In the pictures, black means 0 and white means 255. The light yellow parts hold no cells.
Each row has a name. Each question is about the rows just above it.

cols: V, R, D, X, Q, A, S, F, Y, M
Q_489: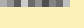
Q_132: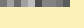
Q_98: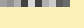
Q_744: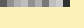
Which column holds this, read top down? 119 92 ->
Y
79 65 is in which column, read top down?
A
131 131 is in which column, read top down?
F

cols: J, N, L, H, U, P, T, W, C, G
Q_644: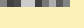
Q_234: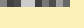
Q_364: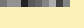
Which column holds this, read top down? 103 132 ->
G
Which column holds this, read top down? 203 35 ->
H
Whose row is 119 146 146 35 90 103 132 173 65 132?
Q_364
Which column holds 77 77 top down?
L
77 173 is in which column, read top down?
W

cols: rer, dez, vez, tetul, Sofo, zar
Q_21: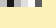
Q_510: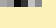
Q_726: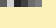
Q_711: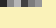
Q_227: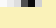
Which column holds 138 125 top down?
zar
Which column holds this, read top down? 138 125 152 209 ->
zar
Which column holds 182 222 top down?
vez
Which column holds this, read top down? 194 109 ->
Sofo
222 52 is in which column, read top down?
tetul
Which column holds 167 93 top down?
rer

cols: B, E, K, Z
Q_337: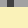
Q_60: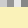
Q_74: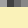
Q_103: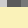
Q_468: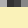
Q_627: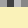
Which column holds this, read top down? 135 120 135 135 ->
Z
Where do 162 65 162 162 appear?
Q_337
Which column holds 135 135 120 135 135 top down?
Z
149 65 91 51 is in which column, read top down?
E
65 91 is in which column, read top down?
E
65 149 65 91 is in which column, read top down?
E
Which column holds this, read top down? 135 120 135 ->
Z

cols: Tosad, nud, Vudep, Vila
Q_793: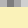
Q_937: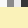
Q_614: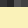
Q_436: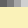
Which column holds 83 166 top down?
Vudep
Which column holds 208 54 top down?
Vila

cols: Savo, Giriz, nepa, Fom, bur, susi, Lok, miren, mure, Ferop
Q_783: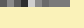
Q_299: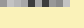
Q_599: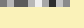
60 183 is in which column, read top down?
bur
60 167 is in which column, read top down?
Lok
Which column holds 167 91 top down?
Fom
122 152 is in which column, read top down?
miren
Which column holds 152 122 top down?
Savo

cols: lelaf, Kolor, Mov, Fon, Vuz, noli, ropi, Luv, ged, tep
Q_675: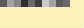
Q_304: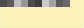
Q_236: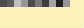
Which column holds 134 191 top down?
Mov
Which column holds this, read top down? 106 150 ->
tep
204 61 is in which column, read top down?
ropi
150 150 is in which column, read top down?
Fon
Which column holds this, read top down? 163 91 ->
Kolor

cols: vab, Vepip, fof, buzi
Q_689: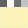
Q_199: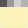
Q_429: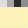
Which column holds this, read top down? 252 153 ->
Vepip
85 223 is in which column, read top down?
vab
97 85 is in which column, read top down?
vab

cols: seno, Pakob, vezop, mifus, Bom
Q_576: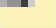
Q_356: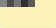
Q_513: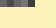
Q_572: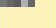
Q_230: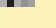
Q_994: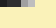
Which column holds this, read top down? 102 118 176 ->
seno
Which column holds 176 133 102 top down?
seno

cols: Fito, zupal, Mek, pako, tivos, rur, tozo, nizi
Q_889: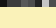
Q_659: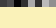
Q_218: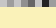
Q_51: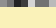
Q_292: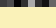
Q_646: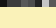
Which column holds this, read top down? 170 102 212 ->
tivos
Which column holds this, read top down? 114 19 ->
tozo

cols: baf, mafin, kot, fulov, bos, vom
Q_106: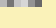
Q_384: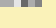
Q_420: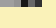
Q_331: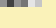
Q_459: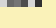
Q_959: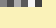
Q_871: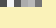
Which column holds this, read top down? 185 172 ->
baf
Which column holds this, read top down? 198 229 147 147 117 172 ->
kot
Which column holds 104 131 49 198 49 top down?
vom
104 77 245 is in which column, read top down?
mafin
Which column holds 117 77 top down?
fulov
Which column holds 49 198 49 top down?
vom
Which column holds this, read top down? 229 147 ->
kot

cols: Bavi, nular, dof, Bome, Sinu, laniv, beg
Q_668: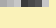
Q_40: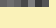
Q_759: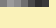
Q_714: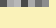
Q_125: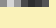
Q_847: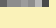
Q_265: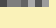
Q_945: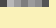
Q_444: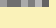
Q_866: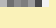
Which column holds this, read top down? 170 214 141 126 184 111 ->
nular
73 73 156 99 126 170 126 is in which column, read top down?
Bome
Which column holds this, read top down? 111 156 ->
nular
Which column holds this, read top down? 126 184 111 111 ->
nular
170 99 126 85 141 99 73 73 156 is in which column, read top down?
Bavi

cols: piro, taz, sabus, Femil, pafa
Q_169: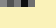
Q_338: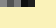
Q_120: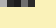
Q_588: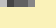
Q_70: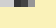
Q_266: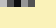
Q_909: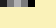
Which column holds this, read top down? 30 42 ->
pafa
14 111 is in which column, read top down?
Femil
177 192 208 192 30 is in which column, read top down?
piro

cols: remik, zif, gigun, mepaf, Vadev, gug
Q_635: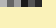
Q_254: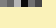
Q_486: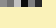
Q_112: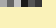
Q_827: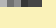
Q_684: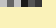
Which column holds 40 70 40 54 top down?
gug
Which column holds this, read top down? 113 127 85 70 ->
Vadev
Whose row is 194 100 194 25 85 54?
Q_684
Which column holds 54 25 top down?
mepaf

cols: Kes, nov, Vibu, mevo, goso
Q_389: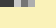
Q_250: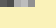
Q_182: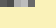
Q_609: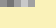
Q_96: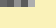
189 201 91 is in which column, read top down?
mevo
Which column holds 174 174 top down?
Vibu
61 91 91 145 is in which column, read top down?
Kes

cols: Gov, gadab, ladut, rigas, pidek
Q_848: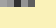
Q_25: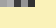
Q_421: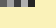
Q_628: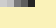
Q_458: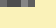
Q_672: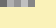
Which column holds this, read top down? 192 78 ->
gadab
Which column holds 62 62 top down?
ladut

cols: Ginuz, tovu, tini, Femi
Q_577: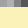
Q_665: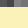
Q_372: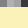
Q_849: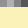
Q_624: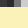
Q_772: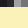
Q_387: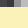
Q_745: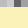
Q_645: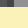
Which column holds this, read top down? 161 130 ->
tini
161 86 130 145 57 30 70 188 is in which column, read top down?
Ginuz
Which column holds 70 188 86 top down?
Ginuz
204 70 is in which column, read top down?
tovu
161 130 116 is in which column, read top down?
tini

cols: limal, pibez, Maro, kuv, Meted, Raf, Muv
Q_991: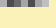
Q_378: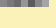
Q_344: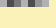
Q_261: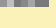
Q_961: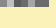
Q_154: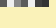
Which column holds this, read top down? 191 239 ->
pibez
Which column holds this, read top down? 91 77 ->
Meted
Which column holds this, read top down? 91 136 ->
Maro

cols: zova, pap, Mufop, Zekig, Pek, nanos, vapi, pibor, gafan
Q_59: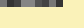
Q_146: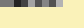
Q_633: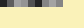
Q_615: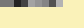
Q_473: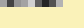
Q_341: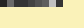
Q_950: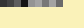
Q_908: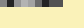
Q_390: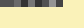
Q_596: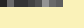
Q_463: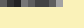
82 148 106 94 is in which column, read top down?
pibor
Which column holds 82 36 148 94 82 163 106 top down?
nanos
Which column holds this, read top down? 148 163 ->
Pek

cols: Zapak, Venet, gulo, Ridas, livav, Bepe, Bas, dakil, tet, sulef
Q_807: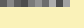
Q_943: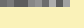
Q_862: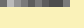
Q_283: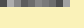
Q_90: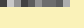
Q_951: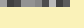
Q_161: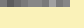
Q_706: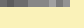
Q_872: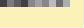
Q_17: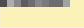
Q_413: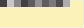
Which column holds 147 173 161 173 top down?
sulef
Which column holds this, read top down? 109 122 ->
dakil
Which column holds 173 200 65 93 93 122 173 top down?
Venet

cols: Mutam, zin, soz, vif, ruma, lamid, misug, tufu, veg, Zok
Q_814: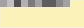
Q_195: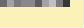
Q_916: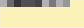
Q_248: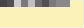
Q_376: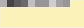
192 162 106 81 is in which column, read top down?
zin
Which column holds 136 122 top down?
veg

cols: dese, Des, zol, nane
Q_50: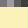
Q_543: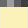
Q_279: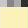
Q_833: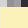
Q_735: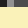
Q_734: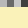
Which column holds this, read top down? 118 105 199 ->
dese
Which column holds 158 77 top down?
zol
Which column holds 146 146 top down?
Des
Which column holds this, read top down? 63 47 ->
nane

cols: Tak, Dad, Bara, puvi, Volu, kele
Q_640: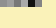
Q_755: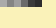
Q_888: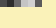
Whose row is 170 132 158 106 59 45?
Q_755
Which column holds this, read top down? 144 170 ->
Tak

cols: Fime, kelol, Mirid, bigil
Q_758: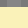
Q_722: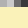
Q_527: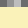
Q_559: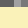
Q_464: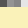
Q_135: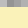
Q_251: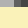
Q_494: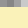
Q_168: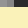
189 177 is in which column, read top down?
Fime
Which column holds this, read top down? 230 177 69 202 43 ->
bigil
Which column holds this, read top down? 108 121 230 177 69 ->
bigil
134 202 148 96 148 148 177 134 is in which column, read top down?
kelol

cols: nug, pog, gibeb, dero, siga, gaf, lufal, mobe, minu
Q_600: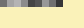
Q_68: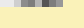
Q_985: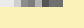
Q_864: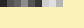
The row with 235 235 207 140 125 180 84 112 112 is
Q_985
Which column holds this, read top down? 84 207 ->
lufal
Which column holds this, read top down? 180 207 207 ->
gibeb

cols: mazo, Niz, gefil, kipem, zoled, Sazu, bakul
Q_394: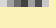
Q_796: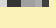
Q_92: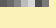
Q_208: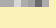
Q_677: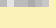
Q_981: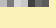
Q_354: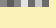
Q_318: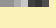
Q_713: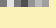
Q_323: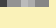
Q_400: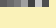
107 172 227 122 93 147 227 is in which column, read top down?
Niz
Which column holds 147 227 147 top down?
Niz
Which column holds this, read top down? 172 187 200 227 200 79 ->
kipem

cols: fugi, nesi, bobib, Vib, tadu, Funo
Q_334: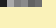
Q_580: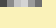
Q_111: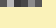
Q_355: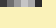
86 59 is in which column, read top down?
fugi
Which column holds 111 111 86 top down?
Funo

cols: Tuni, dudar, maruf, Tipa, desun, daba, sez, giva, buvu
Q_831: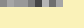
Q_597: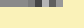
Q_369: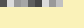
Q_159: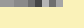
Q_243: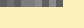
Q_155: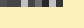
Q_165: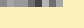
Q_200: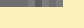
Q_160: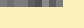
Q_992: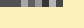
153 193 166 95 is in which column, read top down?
buvu
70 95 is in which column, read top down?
daba
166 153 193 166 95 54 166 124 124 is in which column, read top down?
buvu
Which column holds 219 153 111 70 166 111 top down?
dudar
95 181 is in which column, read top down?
giva

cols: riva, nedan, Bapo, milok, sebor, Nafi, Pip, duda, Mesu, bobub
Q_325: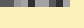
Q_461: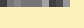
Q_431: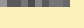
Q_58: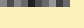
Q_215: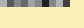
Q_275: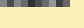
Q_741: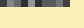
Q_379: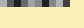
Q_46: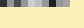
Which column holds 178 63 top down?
Mesu
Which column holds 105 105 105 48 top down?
milok
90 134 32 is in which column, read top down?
duda

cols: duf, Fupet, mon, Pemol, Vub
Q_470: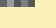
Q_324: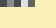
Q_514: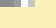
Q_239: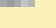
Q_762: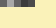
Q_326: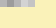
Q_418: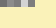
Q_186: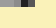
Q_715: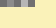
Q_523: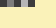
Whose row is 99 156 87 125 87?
Q_470
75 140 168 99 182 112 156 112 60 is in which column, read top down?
duf
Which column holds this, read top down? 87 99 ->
Vub
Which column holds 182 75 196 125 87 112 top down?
Vub

